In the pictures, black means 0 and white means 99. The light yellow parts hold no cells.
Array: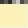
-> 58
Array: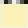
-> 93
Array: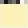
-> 44
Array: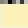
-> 40
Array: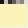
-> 36
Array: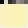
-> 29
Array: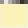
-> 53
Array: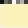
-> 96
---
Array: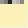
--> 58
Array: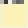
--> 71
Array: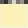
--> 34
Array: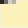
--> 15
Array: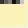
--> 21
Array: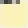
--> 54
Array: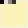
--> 3
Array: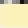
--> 44
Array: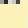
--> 61
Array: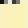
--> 7
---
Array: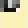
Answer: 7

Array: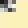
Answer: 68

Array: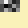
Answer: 46

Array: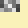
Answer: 55

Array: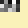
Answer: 82

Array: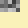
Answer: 77

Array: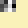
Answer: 70

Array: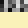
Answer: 64
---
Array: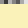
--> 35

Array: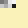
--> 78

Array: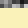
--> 29

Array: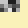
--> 59

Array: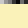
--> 4

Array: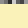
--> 37

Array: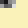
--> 63
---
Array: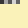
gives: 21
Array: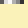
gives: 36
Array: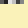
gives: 36
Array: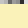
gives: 76
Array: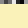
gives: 53
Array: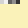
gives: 82
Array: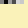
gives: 51
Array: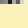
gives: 48
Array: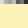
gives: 84
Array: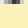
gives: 89
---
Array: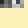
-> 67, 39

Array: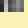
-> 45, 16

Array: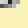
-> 62, 30

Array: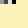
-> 2, 60

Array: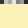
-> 15, 20

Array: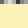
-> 62, 41
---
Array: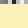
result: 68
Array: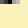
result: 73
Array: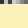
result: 42
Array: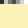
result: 99
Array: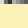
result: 36
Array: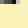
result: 76
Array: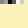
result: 80
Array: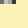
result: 23
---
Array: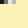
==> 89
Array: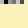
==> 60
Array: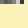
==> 40
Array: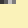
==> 75
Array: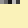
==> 8
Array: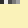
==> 29
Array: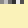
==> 41
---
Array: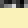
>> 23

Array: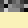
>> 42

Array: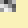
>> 78

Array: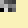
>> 72

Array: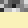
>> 46

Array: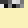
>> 5

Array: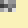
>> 34

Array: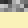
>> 55

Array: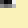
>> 43

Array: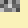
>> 82
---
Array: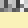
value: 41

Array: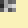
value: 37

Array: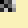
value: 16

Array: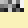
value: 23

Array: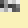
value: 83

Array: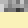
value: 82
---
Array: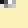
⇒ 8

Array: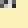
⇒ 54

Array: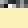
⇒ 68

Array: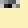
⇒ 66

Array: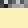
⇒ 23

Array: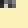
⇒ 13
